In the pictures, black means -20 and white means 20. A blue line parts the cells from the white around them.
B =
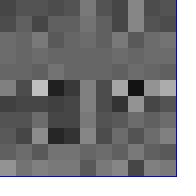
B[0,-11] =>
-9
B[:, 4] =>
[-7, -5, -4, -4, -4, -11, -9, -9, -12, -2, -1]
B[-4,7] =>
-6
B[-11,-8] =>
-8
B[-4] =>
[-7, -7, -3, -9, -9, -1, -7, -6, -3, -5, -3]
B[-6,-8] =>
-15
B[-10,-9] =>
-9
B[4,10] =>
-5
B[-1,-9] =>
0
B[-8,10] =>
-3
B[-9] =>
[-3, -4, -1, -6, -4, -3, -5, -1, -6, -3, -2]
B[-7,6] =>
-4
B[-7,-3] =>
-3
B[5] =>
[0, -8, 10, -15, -11, 0, -8, 6, -17, 3, 7]
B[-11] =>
[-9, -7, -7, -8, -7, -1, -7, -9, 1, -8, -7]
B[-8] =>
[-3, -4, -3, -4, -4, -4, -4, -3, -4, -3, -3]
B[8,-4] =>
-3
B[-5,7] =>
-12
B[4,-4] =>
-5
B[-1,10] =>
-1
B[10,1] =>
-2
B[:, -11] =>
[-9, -8, -3, -3, -4, 0, -10, -7, -6, -5, 3]
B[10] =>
[3, -2, 0, -1, -1, -6, -1, 1, -9, 0, -1]
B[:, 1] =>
[-7, -5, -4, -4, -4, -8, -9, -7, -9, -3, -2]
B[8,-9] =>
2
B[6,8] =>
3
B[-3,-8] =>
-14
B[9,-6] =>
-4
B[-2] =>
[-5, -3, -6, -2, -2, -4, -3, -5, -1, -5, -6]

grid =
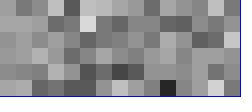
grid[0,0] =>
5
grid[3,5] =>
1
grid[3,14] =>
3
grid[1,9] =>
1
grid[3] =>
[4, 5, 8, 4, -3, 1, 6, 2, 0, 4, 6, 1, 5, 5, 3]
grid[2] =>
[3, 5, 2, 5, 1, -4, -1, 0, 3, -1, 7, 3, -5, -3, 11]
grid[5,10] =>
-14
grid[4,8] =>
-6
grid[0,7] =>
6
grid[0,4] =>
-6
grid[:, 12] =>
[1, 2, -5, 5, 5, 5]
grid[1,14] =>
3
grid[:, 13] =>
[10, -1, -3, 5, -2, 13]
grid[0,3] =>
10
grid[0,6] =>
9
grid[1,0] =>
6
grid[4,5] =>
-7
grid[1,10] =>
-4

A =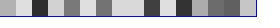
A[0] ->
8
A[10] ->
15
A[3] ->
13
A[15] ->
11
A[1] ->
15

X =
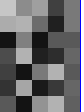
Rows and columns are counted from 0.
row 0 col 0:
11
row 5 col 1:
6
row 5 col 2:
-16
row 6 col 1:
-17
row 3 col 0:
-8
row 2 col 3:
-6
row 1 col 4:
-1
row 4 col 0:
-10
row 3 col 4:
-4
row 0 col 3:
-10
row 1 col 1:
8

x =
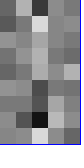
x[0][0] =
-4
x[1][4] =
2
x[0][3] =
2
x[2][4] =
-1
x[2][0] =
3
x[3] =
[-2, 3, 8, -1, -3]
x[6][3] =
6
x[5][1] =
2
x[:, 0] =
[-4, -6, 3, -2, -4, 3, -1, 2, 1]
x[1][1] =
-1
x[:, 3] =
[2, 1, 1, -1, 2, -1, 6, 9, 2]

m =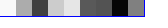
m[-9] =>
19
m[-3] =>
-7
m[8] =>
0

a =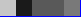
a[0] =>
11
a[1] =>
-16
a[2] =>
-6

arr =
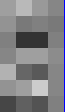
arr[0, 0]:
5
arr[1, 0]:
3
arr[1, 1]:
-1
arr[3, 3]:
2
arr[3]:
[1, 5, 5, 2]
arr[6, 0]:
-9
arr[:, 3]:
[1, -1, 0, 2, 1, 1, 0]
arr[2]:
[0, -12, -12, 0]
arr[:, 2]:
[4, 0, -12, 5, -6, 12, -7]

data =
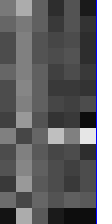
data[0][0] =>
-1
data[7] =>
[-10, 4, -7, -12, -11, -18]
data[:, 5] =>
[-16, -12, -13, -13, -11, -12, -8, -18, 16, -13, -8, -8, -6, -18]
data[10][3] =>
-8
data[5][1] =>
1
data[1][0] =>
-4
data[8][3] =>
10
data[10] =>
[-7, 1, -5, -8, -10, -8]
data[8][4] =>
0
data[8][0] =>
0
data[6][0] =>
-8
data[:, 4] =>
[-7, -7, -8, -7, -8, -11, -10, -11, 0, -8, -10, -11, -5, -18]
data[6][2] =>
-5
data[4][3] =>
-10
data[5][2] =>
-5
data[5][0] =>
-8
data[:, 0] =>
[-1, -4, -8, -8, -4, -8, -8, -10, 0, -8, -7, -11, -3, -17]

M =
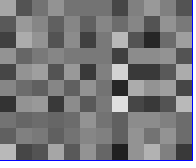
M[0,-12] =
6
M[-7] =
[3, -4, -1, 1, -1, -1, -1, -10, 2, 2, 3, -7]
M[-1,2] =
-7
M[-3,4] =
-3
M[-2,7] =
-5
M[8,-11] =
0
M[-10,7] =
-9
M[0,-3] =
4
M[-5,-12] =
1
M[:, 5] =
[-2, -5, -10, -1, -11, 3, -6, 3, 1, 3]
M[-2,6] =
0
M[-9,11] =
-1
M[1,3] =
-5
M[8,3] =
-5
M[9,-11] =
-9
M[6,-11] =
3
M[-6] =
[-9, 3, 5, -7, 4, -11, 0, 13, -11, -11, -6, 7]
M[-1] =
[9, -9, -7, 6, -6, 3, -4, -15, 3, 8, 0, -11]
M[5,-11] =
-3
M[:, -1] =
[-7, -1, 5, -7, 7, -9, 9, -3, -3, -11]
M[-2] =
[-5, 0, -1, -5, -2, 1, 0, -5, 3, -2, 3, -3]
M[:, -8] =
[-2, 1, 2, -1, 4, -5, 2, -3, -2, -6]
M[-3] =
[-2, -4, -3, -4, -3, 3, -2, -5, 2, 2, 0, -3]
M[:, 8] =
[0, 1, -7, 2, -11, 7, -9, 2, 3, 3]
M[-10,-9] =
3
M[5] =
[1, -3, -5, 1, -5, 3, -2, -14, 7, 3, 5, -9]

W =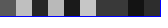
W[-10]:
-6
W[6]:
-11
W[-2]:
-17
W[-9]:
10
